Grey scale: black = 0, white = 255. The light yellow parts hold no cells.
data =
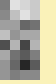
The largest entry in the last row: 149
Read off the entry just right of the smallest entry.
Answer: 91
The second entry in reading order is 225
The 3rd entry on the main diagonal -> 103
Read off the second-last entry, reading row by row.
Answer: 137
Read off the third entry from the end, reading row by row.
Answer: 126
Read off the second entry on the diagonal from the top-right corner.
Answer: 225
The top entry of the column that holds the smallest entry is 214
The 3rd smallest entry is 79
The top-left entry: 126

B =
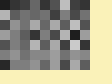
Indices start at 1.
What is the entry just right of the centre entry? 73
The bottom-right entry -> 93
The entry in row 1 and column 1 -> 30
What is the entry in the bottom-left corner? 40
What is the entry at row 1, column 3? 63
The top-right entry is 52
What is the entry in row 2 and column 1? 180
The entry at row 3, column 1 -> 73
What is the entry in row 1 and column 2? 52
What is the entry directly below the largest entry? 146
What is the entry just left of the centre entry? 52

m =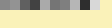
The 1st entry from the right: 216
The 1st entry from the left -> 136
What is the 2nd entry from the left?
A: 147

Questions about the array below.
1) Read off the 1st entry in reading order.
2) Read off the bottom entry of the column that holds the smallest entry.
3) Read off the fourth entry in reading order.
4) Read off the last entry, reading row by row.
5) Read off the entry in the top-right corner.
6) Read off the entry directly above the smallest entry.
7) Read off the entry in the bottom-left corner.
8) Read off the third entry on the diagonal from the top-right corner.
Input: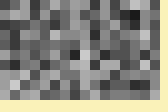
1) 69
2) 115
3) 58
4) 170
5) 81
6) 192
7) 170
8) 46

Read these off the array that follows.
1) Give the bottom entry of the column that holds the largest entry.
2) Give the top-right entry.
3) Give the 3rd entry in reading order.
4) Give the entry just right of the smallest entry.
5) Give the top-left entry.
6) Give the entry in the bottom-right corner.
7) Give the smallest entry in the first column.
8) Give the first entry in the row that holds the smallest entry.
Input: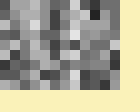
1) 199
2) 111
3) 163
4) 153
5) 79
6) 153
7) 56
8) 100

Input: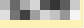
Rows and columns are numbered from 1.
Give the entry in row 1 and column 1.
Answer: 182
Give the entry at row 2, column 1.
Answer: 222
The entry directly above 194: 53
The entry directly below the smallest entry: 194
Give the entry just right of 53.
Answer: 93

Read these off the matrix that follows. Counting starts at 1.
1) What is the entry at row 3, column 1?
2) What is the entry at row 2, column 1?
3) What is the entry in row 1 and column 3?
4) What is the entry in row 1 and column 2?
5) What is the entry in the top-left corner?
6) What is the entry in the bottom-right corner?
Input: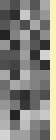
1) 86
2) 67
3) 141
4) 77
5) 109
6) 86
